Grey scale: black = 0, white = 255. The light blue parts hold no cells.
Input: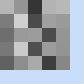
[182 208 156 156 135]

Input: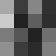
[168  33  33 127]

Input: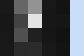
[25 67 32 25]

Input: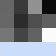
[102  44  98]

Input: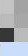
[195 167]

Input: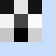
[ 20  69 207]
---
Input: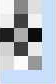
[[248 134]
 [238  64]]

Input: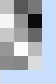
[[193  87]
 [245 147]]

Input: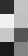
[[ 45 195]
 [241 192]]

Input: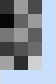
[[ 50 155]
 [  7  99]]

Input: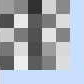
[[157 132]
 [ 77 233]]

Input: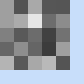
[[159  83]
 [159 171]]

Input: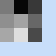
[[122   6]
 [143 163]]
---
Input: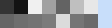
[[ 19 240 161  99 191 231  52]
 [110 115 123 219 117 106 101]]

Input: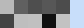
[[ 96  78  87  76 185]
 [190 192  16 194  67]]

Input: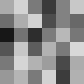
[[211 122  58 130 200 171]
 [173 210  77 130 104 110]
 [115  45 124 184 119  23]
 [199  93 178 122 216  85]
 [213 178 157  73 172 121]
 [181 122 210  60 177 152]]

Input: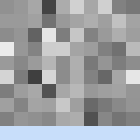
[[152 167  68 172 209 167 208 129 119 145]
 [154 161 114 153 164 174 159 193 163 154]
 [149  98 229 125 198 130 154 174 158 140]
 [151 131 205 206 164 157 128 113 186 235]
 [136 155 181 141 175 121 149 125 141 154]
 [124  63 214 140 173 130 103 166 230 212]
 [157 168  82 167 184 152 159 163 149 125]
 [132 164 161 200 159 105 121 137 148 160]
 [149 144 136 168 173  81 135 116 127 128]]

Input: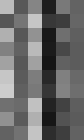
[[ 88 133  30 121  99 188]
 [117 198  56  61 102  86]
 [ 87 146  24 111  95 176]
 [ 98 186  27  72  92 129]
 [ 88 161  21  97  92 162]
 [ 91 125  40 128 105 198]
 [ 96 121  54 131 110 205]
 [107 193  35  66  94 112]
 [ 91 176  22  83  91 145]
 [114 196  45  62  98  98]]

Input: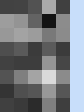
[[ 67  82 170  64  66]
 [148  99  19 140 157]
 [163 156 121 139 152]
 [ 90  59  91  59  78]
 [ 61  61 149  70  65]
 [127 164 218 139  83]
 [ 79  86 152  86  52]
 [ 58  43 127  62  64]]

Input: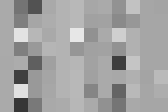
[[116  82 169 179 184 167 170 146 194 166 164 170]
 [127 166 173 179 184 161 162 138 151 166 166 170]
 [227 183 169 179 231 145 170 207 177 166 166 170]
 [127 153 181 179 150 161 162 146 177 166 166 170]
 [172  95 160 179 182 162 170  62 197 166 166 169]
 [ 63 153 165 179 184 161 170 168 176 164 186 170]
 [225 153 167 179 184 133 170 100 185 166 173 170]
 [ 54 121 169 171 183 170 145 117 169 166 166 170]]
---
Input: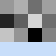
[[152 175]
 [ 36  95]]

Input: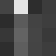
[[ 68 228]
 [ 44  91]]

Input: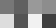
[[119  96]
 [221  84]]

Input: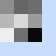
[[142 102]
 [184 217]]

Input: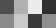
[[ 79 177]
 [139 201]]

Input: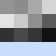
[[147 141]
 [227 201]]

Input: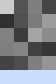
[[204  84]
 [ 48  80]]
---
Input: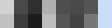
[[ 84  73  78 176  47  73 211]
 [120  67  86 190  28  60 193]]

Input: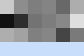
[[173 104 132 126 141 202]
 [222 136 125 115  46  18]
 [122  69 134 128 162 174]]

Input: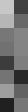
[[ 65 199]
 [105 182]
 [132 119]
 [132 113]
 [126  60]
 [ 41 116]
 [ 98 158]
 [119  32]]

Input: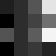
[[228  85  45  31]
 [112  66  45   1]
 [244  92  45  83]
 [ 35  56  45   0]]

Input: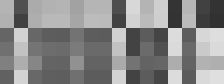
[[ 51  65 182  52 207 180 216  78 181 181 162 180 178 171  80 180]
 [ 49  59 187  51 206 187 210  66 187 188 166 185 185 174  65 177]
 [222 215  93 220  69  92  67 209  92  93 115  92  93 103 210 101]
 [218 202 105 218  80 107  67 194 106 106 123 107 109 116 194 112]
 [175 178  99 173 102  99 115 170  99  99 145  99 100 134 174 128]
 [223 217  91 220  70  92  67 210  92  92 112  94  95 104 211  97]]

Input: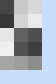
[[216 199  70]
 [234 212  55]
 [ 79  98 230]
 [ 62  81 239]
 [140 157 165]]

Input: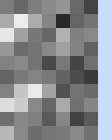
[[ 67 105 149 139 126 103 124]
 [116 101  41 132 172 236 170]
 [136 128 178 102 120 160 230]
 [ 97 130 160 137 116 108 151]
 [112  69 121  73 115 138 129]
 [ 58  76  99 121 131 121 100]
 [106 115  81 163 234 197 129]
 [134 112 170 102 136 204 221]
 [ 89  65 135  89 128 135 110]
 [114 136 121 119 109 136 183]]
